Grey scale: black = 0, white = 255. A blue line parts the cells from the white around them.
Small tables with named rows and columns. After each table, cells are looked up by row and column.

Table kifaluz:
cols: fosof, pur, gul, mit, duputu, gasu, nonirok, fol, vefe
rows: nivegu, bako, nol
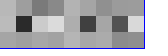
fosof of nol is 165
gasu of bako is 64
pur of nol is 159
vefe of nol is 143
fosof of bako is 187
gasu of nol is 167
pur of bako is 42
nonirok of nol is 171
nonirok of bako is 166

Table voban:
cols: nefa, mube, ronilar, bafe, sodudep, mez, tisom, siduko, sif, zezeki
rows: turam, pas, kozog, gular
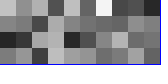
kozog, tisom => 134
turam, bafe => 81
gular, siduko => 123
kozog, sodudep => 40
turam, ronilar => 177
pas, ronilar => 73
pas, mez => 114
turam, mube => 144
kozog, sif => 108

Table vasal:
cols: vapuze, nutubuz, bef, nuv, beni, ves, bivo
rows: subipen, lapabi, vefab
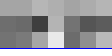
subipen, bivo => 181
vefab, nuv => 233
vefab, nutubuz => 122
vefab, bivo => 185
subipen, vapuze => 165
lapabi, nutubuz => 106
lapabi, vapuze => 110
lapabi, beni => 115
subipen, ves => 172
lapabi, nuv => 180
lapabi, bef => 62
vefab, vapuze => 115
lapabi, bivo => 92
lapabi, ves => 85
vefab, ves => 143
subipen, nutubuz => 165
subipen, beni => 164
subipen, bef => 182
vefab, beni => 108

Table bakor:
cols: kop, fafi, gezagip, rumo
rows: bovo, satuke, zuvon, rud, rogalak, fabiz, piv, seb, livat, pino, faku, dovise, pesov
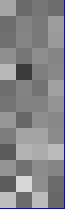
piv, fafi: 129
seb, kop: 151
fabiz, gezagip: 115
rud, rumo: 132
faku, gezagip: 140
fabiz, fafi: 131
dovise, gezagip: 142
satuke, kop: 108
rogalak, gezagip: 126
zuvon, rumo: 154
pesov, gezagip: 187

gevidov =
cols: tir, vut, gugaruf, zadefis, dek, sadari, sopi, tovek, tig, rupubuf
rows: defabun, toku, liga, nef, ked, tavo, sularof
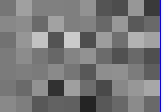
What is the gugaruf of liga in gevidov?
194
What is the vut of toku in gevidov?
140
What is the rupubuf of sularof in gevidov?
105
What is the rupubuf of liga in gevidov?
162
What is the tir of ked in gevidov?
123
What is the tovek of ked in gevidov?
144
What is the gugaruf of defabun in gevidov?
128
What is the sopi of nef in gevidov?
107
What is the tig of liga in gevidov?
178
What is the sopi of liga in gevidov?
157
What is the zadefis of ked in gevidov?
138
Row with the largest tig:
liga

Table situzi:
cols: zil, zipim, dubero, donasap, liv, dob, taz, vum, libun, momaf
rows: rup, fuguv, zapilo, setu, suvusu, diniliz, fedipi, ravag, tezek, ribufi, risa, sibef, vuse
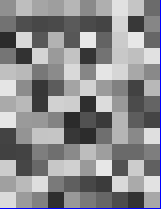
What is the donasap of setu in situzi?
154
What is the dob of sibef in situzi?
71
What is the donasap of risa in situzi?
199
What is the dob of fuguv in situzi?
74
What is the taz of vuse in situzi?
102
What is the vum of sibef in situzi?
217

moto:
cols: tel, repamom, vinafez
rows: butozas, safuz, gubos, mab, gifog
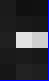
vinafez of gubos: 206
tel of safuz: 28
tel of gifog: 22
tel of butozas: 27
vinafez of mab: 24
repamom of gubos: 226
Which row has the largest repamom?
gubos

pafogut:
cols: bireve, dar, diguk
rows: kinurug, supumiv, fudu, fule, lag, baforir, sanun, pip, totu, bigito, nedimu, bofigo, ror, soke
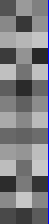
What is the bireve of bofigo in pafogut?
44
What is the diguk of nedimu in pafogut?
199
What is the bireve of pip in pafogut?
170
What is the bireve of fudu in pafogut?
169
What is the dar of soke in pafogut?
57
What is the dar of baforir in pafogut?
42
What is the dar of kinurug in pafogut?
154
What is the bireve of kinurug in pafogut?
83
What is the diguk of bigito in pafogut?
189
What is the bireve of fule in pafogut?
59
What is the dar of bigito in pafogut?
149
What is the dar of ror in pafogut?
199
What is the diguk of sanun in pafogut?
140
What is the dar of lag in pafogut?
115
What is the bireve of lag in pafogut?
192
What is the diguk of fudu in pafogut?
196
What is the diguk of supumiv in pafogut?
146

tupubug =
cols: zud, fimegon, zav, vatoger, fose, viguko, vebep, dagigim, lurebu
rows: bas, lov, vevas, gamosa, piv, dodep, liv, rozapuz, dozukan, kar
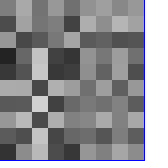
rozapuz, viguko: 135
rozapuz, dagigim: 129
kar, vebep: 128
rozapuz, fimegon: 185
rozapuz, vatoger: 174
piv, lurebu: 78
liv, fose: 105
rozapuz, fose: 129
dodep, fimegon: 170
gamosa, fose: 53
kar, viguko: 150
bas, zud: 126
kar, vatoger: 76
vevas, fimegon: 72
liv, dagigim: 130
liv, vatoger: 65
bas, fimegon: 169
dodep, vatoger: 176
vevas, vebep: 97

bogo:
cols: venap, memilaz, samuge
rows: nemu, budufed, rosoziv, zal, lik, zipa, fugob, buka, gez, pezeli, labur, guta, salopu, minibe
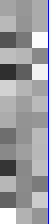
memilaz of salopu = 137
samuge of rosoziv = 252
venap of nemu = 164
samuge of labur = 190
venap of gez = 110
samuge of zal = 136
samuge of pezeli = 184
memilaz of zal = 182
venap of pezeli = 137
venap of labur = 53
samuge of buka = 150
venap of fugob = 179
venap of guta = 183

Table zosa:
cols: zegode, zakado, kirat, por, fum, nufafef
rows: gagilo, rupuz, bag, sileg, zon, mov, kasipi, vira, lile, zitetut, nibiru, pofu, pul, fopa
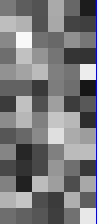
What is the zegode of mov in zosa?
98
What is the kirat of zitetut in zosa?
73
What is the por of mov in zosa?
125
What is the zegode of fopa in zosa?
110
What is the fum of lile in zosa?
171
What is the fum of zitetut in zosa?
187

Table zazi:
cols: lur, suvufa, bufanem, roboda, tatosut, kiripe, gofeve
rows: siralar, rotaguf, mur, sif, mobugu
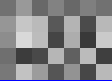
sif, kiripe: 187
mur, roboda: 69
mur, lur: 141
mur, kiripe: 57
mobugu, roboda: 85
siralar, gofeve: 113
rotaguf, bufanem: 186

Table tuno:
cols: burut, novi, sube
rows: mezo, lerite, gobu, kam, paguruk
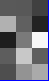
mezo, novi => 88
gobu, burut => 30
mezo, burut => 89
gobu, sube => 247
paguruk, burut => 78
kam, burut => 93
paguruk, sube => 170
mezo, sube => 64
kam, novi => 200
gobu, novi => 122
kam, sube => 94
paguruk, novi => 147
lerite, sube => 34
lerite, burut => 177
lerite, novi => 96
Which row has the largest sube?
gobu

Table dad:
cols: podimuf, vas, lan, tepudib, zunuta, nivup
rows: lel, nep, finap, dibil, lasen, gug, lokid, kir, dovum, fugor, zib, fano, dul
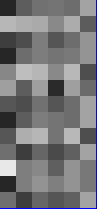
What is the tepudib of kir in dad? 116
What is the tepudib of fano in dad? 127
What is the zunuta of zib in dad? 147
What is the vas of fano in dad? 126
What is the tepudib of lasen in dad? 137
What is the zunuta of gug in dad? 159
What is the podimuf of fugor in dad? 111
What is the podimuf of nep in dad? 183
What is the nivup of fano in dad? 120
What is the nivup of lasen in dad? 78
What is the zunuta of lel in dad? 109
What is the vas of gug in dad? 93
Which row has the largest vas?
lasen

